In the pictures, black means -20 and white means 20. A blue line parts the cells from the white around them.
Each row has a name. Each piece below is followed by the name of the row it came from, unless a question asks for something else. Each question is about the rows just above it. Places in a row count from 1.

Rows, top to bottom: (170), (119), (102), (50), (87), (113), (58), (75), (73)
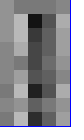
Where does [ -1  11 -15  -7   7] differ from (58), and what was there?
2, [9]
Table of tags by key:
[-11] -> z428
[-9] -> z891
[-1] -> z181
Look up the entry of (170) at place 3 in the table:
z181
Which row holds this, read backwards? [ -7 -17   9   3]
(119)
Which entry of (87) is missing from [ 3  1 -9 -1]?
[-3]
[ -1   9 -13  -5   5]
(73)

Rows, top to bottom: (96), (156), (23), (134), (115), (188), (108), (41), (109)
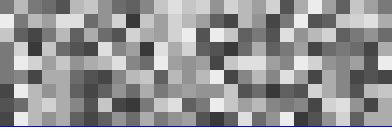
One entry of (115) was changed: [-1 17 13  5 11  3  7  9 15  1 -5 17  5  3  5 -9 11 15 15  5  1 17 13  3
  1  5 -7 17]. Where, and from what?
11, [-3]
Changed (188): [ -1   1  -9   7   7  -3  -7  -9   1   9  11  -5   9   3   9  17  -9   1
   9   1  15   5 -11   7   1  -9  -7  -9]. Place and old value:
23, [-9]
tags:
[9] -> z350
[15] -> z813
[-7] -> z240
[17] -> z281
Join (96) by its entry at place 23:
z281
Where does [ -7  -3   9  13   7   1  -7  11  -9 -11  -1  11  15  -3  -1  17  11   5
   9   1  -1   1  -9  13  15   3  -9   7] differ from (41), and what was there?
14, [-5]

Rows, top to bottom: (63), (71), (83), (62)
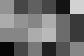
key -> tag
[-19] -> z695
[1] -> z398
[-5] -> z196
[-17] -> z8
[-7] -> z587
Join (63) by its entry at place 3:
z196
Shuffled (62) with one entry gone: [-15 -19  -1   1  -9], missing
[-7]
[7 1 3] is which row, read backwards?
(71)

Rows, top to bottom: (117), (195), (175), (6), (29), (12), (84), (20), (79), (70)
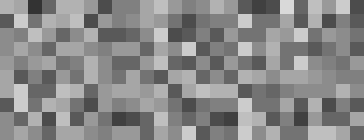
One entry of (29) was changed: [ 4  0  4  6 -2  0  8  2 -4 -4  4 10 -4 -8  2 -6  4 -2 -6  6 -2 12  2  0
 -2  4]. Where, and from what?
14, [-6]
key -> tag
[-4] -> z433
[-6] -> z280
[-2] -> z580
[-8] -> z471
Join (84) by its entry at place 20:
z433

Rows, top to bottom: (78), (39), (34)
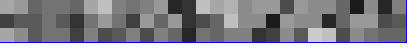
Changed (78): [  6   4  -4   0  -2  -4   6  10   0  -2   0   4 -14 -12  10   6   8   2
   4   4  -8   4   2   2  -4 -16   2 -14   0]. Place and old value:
4, [-2]
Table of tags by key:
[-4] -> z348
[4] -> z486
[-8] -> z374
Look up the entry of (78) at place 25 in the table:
z348
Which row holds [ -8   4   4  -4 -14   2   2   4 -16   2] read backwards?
(39)
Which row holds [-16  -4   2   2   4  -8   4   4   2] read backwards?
(78)
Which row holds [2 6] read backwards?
(34)

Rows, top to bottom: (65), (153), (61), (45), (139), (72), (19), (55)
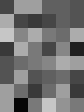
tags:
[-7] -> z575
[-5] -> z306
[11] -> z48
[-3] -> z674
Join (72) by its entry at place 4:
z306
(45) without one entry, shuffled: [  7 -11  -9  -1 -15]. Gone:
[1]
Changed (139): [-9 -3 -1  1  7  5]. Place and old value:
1, [-7]
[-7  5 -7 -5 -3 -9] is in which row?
(72)
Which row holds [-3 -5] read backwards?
(72)
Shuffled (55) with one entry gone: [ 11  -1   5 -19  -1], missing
[3]
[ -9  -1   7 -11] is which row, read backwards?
(45)

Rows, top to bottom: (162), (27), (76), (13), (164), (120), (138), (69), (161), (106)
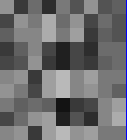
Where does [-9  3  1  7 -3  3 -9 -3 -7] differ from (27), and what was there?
3, [-1]
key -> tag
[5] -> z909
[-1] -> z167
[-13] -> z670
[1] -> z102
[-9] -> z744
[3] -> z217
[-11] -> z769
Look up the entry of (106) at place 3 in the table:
z769
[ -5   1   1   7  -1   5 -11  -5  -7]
(76)

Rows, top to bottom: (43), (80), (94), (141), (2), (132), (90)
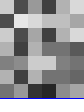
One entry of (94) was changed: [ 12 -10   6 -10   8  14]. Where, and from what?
2, [-8]
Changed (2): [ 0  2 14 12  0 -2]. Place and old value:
3, [12]
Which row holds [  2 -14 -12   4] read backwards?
(90)

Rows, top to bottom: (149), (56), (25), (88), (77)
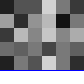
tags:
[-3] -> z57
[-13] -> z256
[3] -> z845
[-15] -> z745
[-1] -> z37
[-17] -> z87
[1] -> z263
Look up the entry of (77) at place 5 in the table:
z37
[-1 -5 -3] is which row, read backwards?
(88)
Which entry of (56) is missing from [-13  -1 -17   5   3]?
[9]
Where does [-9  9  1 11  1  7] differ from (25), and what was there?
1, [-11]
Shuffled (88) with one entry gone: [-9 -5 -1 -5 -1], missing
[-3]
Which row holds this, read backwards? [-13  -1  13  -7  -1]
(77)

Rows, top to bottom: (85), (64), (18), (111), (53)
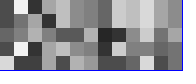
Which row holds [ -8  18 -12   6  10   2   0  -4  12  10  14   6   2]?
(85)
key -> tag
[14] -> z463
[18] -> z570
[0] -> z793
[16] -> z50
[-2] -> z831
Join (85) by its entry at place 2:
z570

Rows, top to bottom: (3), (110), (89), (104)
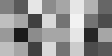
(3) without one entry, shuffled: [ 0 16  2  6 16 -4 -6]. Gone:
[8]
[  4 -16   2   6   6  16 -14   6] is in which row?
(89)
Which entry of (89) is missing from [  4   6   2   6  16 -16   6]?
[-14]
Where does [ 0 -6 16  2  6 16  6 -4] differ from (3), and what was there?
7, [8]

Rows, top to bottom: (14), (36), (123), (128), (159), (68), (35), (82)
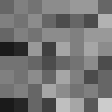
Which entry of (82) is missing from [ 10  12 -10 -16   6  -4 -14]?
[-6]
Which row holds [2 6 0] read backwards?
(128)
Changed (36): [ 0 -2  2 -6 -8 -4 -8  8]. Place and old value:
4, [-4]
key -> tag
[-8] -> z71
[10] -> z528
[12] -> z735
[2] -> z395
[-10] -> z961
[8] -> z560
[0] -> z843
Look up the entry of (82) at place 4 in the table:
z961
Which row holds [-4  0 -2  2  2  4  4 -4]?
(14)

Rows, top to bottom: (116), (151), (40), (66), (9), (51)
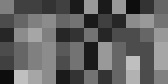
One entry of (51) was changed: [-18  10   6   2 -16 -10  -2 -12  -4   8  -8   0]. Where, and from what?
6, [-12]
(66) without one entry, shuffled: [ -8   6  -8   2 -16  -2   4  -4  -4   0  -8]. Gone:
[-6]
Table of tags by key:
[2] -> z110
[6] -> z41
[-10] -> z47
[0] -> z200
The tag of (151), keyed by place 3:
z200

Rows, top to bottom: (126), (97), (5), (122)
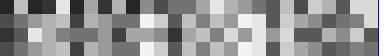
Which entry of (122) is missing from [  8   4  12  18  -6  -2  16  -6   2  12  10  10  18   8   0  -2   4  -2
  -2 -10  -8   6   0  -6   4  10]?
[-4]
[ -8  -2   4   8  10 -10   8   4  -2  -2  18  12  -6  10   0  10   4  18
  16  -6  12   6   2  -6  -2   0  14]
(97)
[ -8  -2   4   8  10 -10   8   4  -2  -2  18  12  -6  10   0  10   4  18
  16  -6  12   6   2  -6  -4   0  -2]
(122)
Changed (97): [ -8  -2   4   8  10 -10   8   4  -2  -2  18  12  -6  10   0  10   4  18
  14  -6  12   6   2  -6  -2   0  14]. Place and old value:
19, [16]

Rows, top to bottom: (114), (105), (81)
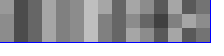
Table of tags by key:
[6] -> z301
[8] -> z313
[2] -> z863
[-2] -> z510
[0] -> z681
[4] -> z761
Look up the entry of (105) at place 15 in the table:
z863
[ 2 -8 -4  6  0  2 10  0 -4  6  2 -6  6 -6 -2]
(81)
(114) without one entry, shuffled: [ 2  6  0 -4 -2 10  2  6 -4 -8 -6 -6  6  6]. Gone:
[4]

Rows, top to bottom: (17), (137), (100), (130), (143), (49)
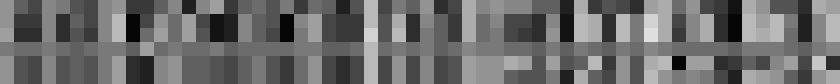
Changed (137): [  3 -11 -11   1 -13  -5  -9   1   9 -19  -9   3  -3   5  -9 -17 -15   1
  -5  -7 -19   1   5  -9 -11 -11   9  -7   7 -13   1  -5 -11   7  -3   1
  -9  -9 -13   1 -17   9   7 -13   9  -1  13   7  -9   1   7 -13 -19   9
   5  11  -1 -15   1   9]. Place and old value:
56, [9]
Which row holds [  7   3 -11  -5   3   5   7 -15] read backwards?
(49)
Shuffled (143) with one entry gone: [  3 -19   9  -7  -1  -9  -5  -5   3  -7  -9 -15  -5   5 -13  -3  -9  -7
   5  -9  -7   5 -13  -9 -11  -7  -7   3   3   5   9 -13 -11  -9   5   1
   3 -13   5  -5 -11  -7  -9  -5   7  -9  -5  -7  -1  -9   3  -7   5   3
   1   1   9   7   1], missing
[11]
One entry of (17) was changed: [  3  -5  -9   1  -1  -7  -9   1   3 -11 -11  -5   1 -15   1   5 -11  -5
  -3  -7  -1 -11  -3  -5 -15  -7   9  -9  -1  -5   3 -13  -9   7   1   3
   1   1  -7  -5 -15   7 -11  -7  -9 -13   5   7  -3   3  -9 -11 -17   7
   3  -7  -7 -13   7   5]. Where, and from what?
39, [-5]
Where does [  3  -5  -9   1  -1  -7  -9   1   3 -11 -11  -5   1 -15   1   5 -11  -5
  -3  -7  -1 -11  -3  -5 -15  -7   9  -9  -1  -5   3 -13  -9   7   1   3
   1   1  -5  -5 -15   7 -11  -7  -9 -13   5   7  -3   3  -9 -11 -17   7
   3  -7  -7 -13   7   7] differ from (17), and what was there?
60, [5]
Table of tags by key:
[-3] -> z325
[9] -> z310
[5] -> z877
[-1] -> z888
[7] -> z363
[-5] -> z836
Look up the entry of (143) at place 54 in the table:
z836
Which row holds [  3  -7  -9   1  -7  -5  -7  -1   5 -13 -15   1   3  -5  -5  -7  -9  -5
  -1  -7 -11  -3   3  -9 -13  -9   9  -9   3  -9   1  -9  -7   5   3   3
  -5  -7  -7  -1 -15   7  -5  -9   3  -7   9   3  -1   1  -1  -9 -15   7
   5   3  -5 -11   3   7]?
(49)

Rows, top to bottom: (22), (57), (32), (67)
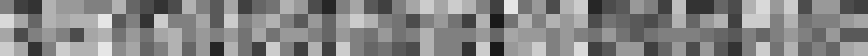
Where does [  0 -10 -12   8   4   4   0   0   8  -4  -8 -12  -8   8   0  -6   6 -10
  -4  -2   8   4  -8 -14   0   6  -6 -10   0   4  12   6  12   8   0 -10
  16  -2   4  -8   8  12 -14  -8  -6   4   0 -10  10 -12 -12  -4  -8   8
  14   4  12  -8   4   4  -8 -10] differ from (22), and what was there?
30, [6]
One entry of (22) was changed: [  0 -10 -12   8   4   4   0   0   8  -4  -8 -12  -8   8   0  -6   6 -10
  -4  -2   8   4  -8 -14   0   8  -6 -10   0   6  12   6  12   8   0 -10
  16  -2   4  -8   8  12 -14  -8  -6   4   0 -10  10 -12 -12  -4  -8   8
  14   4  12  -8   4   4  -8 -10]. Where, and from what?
26, [6]
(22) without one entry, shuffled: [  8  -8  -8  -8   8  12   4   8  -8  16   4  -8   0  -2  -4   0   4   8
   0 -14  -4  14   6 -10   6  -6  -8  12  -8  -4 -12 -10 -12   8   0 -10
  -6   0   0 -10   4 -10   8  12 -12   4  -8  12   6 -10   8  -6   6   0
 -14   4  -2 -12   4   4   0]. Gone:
[10]
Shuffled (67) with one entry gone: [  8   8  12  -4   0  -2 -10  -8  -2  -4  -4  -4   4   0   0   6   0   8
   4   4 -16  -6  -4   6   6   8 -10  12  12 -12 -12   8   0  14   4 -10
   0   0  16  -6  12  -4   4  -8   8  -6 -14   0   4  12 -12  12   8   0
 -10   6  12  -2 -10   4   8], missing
[2]

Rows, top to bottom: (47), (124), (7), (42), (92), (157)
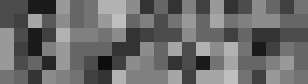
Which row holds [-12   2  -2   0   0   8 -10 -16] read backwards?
(7)
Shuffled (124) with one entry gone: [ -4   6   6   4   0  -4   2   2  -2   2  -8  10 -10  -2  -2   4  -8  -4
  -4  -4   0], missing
[-6]
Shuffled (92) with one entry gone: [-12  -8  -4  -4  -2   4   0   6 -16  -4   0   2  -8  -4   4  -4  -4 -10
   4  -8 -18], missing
[-14]

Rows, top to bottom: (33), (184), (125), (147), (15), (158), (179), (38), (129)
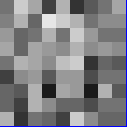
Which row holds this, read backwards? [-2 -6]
(33)
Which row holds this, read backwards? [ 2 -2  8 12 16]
(184)
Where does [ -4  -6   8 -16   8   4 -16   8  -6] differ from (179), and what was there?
5, [6]
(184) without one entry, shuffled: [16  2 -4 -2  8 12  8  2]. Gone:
[0]
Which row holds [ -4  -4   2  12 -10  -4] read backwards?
(129)
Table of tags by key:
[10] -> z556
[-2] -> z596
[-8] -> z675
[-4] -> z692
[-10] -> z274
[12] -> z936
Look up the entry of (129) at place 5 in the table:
z274
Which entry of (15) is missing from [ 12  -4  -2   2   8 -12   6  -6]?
[10]

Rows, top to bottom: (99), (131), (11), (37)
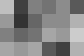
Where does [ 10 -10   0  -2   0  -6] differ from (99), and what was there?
5, [2]
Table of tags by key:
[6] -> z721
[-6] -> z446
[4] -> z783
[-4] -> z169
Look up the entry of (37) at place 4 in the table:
z446
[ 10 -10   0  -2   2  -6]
(99)
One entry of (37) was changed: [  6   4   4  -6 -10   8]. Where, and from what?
3, [6]
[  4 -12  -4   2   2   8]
(131)
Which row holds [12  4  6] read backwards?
(11)
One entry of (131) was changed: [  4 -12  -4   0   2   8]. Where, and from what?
4, [2]

